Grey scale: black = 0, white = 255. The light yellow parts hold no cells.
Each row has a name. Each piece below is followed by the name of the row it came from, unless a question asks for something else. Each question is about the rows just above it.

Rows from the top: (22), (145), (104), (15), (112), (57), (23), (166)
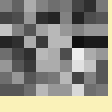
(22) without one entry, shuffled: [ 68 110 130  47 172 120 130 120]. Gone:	[98]
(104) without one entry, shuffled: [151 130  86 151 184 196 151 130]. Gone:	[162]
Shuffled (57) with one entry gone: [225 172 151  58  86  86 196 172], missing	[139]

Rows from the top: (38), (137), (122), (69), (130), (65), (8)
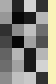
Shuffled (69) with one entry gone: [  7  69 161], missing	[80]
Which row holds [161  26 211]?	(65)
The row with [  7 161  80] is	(69)
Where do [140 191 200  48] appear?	(8)
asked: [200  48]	(8)
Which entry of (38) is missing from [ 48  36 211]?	[172]
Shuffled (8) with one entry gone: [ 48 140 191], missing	[200]

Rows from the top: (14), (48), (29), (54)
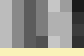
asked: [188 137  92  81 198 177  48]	(54)
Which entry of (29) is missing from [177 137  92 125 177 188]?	[60]
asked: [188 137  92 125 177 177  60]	(29)

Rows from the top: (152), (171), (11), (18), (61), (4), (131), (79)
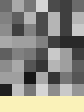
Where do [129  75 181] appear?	(11)
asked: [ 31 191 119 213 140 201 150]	(79)
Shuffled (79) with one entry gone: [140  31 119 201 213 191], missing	[150]
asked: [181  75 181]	(171)
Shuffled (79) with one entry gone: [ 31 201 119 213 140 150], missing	[191]

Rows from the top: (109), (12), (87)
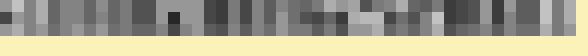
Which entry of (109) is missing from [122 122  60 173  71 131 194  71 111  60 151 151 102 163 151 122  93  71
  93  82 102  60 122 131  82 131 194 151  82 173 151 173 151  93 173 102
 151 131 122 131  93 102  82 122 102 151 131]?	[140]
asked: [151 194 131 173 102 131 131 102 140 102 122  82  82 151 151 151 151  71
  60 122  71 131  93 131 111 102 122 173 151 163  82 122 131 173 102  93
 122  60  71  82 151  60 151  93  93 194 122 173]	(109)
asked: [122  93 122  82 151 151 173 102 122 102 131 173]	(87)
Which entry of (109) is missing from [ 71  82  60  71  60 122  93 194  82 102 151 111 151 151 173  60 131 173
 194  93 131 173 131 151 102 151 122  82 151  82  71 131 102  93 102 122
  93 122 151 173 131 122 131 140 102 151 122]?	[163]

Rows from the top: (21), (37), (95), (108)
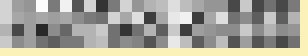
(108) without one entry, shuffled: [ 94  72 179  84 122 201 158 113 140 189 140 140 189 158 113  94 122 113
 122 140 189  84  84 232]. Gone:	[131]
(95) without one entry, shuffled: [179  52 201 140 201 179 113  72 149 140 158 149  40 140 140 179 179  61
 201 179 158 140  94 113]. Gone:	[103]
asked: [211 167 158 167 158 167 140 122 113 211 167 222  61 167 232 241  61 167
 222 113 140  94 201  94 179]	(37)

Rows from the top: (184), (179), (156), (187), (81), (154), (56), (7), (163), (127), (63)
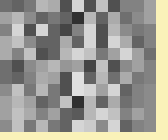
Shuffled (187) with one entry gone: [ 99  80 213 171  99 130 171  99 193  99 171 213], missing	[139]
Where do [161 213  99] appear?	(7)
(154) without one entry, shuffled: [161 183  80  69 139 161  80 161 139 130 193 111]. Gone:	[150]
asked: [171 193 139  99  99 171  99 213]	(187)
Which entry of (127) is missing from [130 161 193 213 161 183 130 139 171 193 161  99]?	[90]
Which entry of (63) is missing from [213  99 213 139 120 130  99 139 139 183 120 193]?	[203]
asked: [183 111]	(56)

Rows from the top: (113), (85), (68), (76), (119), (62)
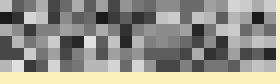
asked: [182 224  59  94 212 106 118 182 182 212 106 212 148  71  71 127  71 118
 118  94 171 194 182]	(62)
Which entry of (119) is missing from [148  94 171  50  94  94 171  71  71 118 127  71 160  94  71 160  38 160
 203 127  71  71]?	[83]

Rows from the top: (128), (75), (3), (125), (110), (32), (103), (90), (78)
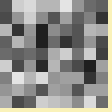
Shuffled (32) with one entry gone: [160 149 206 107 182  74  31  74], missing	[41]
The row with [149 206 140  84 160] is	(75)
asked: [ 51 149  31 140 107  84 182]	(3)
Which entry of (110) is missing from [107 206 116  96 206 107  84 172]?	[63]
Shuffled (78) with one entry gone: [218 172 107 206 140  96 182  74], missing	[194]
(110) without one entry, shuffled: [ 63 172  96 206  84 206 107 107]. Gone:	[116]

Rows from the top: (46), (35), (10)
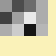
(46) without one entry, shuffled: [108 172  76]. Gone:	[151]
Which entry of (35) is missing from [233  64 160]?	[172]
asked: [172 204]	(10)
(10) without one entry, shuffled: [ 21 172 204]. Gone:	[182]
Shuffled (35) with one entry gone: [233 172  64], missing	[160]
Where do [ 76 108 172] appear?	(46)
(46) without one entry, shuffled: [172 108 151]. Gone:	[76]

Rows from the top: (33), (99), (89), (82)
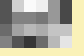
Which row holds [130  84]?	(82)
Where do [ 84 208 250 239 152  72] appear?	(33)
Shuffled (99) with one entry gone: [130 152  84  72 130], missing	[119]

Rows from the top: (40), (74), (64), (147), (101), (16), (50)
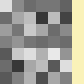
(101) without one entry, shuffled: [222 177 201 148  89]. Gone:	[233]
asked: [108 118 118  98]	(40)
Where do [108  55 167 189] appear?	(16)
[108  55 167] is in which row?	(16)
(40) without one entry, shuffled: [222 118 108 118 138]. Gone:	[98]
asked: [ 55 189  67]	(74)

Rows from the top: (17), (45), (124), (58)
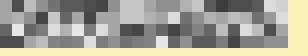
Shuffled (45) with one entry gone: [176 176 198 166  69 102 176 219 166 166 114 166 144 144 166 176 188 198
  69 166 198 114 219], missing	[154]
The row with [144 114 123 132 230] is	(58)
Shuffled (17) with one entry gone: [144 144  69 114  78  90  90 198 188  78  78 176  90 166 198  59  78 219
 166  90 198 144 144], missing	[209]
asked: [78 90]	(17)
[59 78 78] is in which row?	(17)
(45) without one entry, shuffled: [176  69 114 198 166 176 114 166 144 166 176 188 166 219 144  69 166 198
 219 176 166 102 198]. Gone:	[154]

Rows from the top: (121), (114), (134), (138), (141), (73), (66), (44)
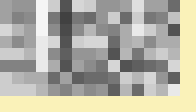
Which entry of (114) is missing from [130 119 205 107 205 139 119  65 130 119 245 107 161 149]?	[193]
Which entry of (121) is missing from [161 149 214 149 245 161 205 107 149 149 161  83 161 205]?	[223]
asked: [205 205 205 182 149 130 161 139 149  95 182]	(44)
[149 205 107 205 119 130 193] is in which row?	(114)
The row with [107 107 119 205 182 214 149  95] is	(66)

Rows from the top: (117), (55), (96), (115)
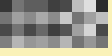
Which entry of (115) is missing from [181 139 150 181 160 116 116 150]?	[127]
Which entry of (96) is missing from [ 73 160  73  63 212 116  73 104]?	[84]
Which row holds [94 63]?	(117)
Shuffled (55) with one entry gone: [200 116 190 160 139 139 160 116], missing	[169]
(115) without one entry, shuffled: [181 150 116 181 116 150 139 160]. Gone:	[127]

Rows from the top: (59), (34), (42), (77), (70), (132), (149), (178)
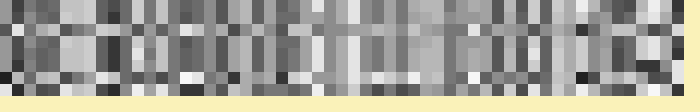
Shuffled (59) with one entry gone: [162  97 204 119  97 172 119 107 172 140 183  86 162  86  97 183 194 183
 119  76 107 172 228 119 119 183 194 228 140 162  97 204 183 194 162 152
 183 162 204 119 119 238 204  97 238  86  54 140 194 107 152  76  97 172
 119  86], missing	[65]
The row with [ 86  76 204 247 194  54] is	(178)
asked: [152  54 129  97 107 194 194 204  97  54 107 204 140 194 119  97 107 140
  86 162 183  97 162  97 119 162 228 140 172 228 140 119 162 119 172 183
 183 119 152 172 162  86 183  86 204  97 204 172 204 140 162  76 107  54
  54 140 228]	(132)
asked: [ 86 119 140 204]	(42)
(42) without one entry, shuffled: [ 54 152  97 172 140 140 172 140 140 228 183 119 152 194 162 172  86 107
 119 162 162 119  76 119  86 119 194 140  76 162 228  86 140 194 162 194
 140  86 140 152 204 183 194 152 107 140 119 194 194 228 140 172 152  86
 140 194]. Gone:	[216]
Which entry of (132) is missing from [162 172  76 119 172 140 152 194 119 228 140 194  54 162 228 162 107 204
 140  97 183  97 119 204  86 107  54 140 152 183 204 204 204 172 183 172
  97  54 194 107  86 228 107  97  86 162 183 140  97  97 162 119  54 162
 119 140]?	[129]

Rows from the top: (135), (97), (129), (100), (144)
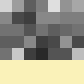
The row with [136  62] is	(100)
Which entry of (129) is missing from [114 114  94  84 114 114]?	[104]

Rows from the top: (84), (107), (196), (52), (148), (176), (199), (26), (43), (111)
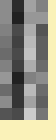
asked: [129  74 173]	(196)
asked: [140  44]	(84)

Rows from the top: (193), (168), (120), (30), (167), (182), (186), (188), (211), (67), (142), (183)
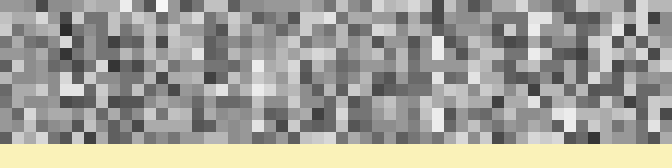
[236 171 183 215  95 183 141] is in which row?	(182)
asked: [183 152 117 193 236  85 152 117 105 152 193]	(67)
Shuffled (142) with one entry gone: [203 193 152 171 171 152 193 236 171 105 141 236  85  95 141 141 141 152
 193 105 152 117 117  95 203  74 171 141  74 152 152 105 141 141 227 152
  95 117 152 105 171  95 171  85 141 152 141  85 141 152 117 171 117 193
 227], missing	[129]
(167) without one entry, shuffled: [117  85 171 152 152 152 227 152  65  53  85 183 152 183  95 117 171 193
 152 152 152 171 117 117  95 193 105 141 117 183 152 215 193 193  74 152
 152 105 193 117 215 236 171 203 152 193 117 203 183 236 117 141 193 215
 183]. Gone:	[161]

